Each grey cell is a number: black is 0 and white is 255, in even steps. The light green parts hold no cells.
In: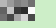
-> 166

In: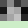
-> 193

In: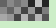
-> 69

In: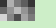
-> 78

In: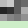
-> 121

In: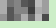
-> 116
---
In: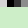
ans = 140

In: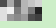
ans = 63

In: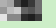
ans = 57

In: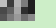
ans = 137

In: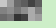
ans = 156

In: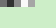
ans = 165
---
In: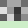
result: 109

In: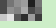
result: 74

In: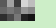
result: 89

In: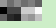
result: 150

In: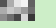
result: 84

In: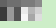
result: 98

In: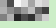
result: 165
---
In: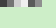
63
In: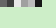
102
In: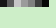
21
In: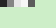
36
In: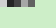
208
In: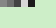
134
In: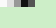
250
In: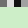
111
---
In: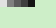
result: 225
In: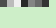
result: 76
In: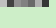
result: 192
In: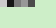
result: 203
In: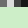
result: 109
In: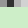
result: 150
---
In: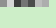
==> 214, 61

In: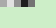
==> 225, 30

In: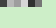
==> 214, 49

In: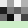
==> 249, 14

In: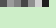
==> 209, 30

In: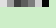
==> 224, 6

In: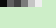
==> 238, 10

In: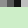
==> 190, 20

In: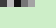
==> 189, 19
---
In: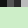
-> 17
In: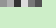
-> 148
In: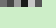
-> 112
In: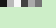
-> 22
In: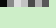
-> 8
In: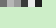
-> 112
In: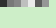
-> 47
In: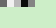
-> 105
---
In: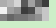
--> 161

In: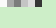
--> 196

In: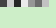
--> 150

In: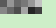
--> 120

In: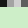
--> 163

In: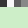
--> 248
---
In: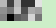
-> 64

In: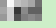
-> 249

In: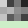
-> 65

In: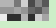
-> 180

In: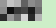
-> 196

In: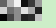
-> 182
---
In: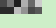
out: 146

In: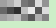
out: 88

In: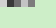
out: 111

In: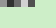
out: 107

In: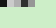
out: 176

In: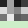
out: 232

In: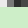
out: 121

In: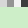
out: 148

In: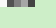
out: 128

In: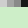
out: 164
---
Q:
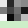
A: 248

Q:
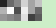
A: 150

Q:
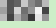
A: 186

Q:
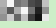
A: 145

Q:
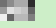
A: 238

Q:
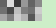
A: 167

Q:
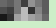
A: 24
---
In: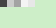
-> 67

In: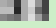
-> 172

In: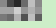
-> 136

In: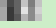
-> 154

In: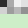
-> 45

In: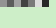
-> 147

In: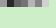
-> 156

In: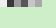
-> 238

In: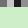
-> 112
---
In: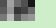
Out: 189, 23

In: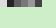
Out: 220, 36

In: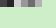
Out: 208, 37

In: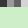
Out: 212, 54

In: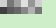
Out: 224, 63

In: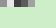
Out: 230, 63

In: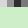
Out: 216, 46

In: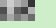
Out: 205, 52
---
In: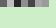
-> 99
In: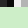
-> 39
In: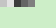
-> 196
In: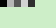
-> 2
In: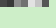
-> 71
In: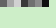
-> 100
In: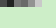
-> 74
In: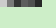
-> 204
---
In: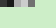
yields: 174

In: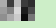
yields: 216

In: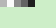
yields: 139

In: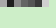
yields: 100

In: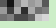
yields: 46

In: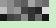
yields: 66

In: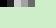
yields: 206
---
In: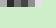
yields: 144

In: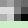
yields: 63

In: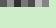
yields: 187

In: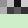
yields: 92

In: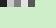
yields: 227

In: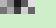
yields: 208
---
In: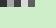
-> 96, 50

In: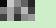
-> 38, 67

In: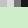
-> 25, 194

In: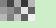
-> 183, 183

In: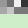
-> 53, 167

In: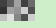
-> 107, 192

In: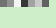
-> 98, 114

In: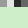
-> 102, 154

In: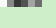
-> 109, 249
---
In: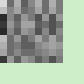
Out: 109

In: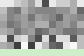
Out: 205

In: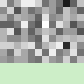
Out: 27

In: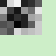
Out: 33

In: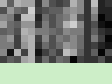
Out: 190

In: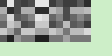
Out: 61
